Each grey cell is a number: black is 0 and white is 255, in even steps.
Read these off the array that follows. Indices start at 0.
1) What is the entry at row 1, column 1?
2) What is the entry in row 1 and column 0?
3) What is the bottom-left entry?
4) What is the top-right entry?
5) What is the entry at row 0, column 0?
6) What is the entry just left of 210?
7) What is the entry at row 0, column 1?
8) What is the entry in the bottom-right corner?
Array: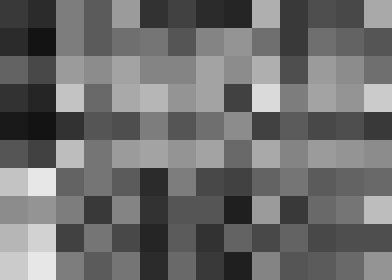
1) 19
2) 43
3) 203
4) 169
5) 57
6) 182
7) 43
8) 148

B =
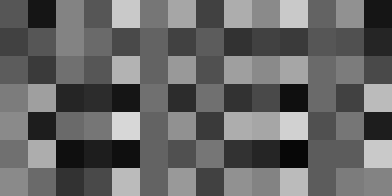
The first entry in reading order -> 86
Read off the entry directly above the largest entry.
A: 21
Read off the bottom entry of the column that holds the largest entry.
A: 187
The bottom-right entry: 131
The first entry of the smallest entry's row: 112
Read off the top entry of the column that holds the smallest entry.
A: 201
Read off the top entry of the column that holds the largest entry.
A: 201
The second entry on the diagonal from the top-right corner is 80
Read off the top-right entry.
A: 21
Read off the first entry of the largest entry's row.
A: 138
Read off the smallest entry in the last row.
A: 50
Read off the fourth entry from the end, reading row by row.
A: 187
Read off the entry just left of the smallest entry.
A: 37
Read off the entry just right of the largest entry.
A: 99
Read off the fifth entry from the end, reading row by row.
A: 131
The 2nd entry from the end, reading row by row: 124
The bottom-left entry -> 138
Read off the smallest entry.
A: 7
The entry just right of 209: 80

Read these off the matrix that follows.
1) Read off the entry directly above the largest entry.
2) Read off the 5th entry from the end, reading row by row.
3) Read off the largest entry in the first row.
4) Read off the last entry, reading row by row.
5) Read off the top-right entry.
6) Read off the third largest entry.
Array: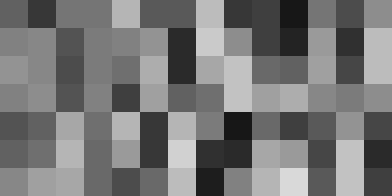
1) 154
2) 181
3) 188
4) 63
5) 141
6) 202

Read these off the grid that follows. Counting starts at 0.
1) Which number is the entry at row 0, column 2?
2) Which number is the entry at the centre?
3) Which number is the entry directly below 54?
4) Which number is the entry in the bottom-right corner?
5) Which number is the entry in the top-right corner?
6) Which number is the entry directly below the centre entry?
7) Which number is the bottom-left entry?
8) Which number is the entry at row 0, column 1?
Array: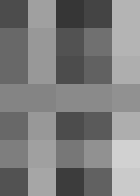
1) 54
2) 138
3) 82
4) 202
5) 180
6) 76
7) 82
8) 160

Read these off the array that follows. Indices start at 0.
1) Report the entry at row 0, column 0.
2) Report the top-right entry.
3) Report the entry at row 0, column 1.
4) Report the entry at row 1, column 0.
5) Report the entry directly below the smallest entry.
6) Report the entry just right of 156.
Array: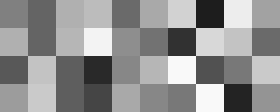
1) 128
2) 162
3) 100
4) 176
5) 216
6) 202

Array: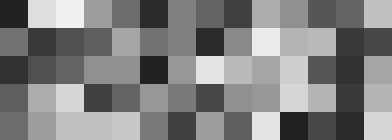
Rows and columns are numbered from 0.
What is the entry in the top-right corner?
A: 193
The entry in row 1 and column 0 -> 114
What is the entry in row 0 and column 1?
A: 222
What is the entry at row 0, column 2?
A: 240
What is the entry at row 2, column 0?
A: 50
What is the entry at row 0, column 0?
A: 34
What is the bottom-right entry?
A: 214
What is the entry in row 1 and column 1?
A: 57
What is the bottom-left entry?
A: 108
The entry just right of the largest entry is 157
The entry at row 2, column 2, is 100

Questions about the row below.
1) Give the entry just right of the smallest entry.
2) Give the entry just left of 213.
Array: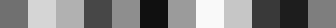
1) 155
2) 112

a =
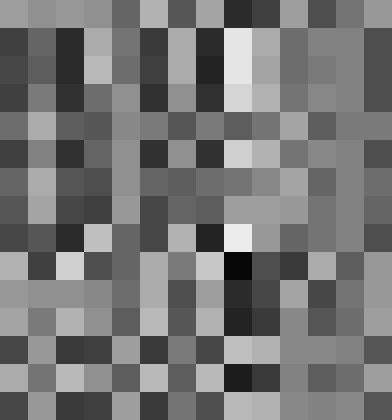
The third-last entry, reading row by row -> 130
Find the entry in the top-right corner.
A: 152
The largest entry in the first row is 178
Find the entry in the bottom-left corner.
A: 71
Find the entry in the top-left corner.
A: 158
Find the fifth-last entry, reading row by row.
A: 178
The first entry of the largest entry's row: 71
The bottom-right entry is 86
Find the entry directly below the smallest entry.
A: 43
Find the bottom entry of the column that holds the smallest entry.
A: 185
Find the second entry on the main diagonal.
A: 101
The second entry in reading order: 144
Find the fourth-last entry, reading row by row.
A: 136
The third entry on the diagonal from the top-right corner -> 122
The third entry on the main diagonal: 43
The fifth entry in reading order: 101
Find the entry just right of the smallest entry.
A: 78
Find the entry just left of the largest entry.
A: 35
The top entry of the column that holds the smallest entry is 43
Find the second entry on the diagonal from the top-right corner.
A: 130
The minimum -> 7

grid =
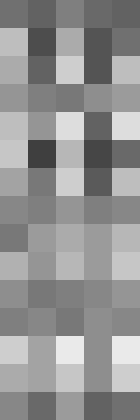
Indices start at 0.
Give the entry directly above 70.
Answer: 98
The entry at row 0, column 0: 112
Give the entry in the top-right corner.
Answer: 98
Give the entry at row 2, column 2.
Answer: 206
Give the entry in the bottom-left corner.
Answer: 135
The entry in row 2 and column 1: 98
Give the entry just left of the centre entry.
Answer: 127
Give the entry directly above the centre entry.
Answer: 206
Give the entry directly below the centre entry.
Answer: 171
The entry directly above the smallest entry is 149
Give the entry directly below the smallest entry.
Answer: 120
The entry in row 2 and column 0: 171
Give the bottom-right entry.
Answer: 112
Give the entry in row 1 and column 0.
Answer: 190
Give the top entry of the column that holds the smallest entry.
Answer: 98
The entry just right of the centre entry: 127
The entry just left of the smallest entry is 198
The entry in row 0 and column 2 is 127
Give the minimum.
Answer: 63

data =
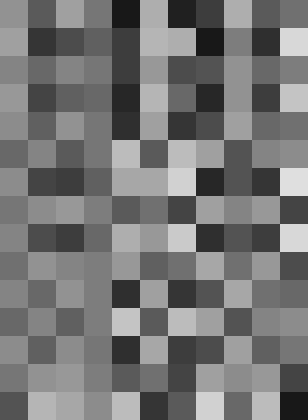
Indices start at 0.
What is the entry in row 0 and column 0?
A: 146
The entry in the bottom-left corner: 83
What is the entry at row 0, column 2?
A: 160
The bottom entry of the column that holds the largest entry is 24
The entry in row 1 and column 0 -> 160
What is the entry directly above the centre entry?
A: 167
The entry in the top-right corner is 112
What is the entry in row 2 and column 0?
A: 132
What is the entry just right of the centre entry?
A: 68
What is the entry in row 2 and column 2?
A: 132
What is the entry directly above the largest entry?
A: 140
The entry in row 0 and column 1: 90
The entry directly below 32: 174
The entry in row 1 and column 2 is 76
